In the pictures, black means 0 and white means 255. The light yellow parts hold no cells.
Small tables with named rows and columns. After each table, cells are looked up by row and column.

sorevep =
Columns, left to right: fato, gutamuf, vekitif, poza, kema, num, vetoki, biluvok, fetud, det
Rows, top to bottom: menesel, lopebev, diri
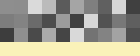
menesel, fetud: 214
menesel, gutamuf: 141
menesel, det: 64
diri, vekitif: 74
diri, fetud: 163
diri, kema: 69
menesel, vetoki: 127
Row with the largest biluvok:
diri

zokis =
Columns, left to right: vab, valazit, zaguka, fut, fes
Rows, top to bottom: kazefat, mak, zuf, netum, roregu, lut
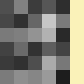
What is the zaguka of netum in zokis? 50
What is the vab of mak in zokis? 71
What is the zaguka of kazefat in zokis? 60
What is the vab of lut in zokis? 123
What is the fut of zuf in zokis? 178
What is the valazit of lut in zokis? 142
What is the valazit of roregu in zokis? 49
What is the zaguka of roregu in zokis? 78
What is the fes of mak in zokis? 122
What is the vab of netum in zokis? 66
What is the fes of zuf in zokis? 41

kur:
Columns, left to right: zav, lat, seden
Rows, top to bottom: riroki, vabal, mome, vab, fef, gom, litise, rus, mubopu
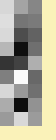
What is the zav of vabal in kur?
222
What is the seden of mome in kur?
98
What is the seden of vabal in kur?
122
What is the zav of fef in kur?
52
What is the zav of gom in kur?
127
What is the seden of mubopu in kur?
155
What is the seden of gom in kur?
104
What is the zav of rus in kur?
172
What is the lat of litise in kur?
153
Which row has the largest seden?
fef

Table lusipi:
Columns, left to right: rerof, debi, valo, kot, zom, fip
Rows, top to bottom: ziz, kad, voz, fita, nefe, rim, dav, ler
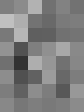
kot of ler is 121
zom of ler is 125
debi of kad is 174
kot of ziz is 113
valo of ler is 126
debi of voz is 182
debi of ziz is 139

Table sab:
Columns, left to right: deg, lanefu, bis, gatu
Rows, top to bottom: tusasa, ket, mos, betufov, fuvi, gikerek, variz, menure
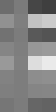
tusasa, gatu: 63
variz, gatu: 134
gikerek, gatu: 143
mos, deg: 114
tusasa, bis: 70
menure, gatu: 99
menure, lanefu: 124
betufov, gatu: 154
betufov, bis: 151
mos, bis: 89
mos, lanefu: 124
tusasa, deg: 109
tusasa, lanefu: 123
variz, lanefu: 125

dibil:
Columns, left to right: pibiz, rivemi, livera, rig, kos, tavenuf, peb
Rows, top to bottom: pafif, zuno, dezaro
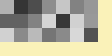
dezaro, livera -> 186
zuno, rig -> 213
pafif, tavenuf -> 130
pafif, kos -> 198
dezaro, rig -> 117
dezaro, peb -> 82
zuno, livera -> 130
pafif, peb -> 151
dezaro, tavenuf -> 216
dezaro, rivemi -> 138
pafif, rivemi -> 53
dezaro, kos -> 138
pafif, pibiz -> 178
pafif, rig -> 141
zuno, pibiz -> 98
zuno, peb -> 153
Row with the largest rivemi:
dezaro

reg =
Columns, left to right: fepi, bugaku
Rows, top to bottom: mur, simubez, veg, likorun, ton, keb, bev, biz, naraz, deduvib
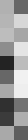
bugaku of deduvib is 94
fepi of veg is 189
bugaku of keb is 241
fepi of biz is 48
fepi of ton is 35
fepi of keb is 103
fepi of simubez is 181
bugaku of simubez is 215
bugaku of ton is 188
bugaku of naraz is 174
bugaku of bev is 238
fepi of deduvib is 169

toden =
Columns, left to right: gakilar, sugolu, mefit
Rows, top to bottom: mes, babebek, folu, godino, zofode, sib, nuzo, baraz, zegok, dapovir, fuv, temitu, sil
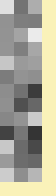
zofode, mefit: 159
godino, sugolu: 127
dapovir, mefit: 52
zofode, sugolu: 154
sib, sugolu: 147
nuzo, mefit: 60
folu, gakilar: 147
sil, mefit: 182
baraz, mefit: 103
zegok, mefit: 203
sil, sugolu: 142
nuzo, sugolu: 114
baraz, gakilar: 144

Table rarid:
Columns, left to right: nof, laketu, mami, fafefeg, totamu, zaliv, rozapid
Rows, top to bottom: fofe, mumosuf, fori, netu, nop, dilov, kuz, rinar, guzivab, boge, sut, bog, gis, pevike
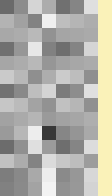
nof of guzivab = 162
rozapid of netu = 213
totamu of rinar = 193
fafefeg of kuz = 212
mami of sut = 223
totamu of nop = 162
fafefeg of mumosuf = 240
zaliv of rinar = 182
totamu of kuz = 123
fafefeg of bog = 219
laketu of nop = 172
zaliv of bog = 189
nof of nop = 166
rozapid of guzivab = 174
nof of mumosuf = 179
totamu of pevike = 145
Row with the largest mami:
boge

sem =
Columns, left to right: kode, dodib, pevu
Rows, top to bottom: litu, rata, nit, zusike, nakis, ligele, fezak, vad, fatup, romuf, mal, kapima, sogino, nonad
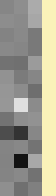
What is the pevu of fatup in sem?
146
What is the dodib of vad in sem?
223
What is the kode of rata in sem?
141
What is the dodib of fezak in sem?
140
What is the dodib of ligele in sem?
123
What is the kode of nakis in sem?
114
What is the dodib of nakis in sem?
112
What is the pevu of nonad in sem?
128
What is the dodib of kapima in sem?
19
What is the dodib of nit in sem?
137
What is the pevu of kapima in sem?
168
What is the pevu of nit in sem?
121
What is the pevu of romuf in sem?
135
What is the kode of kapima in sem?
131

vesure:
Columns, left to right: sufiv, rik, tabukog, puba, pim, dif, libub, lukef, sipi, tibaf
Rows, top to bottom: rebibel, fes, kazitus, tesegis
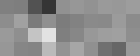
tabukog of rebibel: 82
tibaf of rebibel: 157
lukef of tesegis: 112
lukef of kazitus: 158
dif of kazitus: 135
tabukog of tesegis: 132
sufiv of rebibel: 128
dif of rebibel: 151
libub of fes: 138
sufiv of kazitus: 154
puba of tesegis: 186
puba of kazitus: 226
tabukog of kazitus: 196
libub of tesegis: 144
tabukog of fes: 123
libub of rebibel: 146
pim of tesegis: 147

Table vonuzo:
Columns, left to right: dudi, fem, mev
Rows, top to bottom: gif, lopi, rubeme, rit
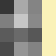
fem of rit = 149
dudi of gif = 54
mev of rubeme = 87
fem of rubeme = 106
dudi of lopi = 127
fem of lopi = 198
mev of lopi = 137

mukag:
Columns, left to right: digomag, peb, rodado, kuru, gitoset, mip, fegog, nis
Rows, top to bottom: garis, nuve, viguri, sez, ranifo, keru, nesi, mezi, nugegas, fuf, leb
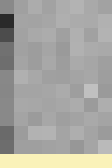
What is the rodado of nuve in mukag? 163
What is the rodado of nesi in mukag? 164
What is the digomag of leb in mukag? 109
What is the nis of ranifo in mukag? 159
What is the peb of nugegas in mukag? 164
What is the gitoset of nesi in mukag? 171
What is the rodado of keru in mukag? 168
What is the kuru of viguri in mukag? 172
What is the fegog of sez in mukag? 171
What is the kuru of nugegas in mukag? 167
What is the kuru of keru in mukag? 160

